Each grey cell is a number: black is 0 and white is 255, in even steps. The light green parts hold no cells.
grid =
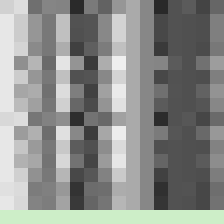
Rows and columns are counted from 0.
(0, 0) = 209
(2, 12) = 82
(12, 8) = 202
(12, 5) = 72
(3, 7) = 124
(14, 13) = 80
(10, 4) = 200
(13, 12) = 82
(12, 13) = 80
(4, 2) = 181
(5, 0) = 231
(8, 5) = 46
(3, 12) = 82
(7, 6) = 75
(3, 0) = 231
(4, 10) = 135
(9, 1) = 156
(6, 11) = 112
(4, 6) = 58
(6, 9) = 170
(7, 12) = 82
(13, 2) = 124
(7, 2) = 160
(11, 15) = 141
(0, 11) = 41
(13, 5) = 51
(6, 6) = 65
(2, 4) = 192
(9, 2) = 176
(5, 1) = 204
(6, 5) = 126
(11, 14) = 91
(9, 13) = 80
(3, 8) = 192
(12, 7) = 130
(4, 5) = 148
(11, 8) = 230
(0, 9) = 170
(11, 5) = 114

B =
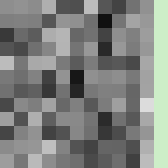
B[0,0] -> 142
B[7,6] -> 88
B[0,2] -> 140
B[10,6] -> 67
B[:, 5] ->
[79, 144, 103, 116, 91, 23, 37, 128, 137, 135, 83, 110]
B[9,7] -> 55
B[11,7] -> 91
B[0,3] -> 175
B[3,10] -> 151
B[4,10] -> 167
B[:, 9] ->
[114, 164, 128, 124, 73, 121, 102, 103, 88, 121, 79, 64]
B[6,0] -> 113
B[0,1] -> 146
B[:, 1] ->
[146, 129, 106, 73, 119, 111, 88, 137, 82, 130, 147, 119]
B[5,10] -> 162
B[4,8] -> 88
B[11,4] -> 119
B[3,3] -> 134
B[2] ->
[57, 106, 92, 173, 181, 103, 114, 67, 143, 128, 157]
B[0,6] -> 188
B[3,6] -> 152
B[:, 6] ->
[188, 112, 114, 152, 124, 144, 120, 88, 116, 112, 67, 74]
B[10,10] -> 176
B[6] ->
[113, 88, 96, 55, 114, 37, 120, 128, 127, 102, 163]
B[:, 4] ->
[82, 148, 181, 180, 122, 147, 114, 104, 138, 82, 131, 119]
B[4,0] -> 188
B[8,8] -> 113

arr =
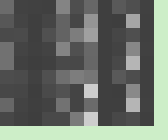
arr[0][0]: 107
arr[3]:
[113, 68, 64, 67, 132, 80, 104, 63, 67, 135, 65]
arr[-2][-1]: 65
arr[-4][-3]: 89
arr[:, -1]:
[65, 64, 64, 65, 63, 64, 64, 65, 63]
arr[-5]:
[113, 65, 62, 64, 73, 72, 103, 63, 72, 181, 63]
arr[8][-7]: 73
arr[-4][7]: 63
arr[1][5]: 70
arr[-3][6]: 205
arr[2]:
[74, 75, 63, 80, 99, 125, 160, 63, 70, 79, 64]
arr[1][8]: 62
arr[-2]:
[103, 67, 63, 66, 114, 68, 107, 63, 63, 181, 65]
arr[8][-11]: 71
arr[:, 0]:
[107, 87, 74, 113, 113, 77, 71, 103, 71]
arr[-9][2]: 65
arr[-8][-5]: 149
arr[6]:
[71, 70, 62, 74, 82, 68, 205, 63, 62, 137, 64]
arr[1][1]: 68
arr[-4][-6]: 125
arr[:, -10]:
[66, 68, 75, 68, 65, 75, 70, 67, 65]
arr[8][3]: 73
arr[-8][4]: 99
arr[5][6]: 118
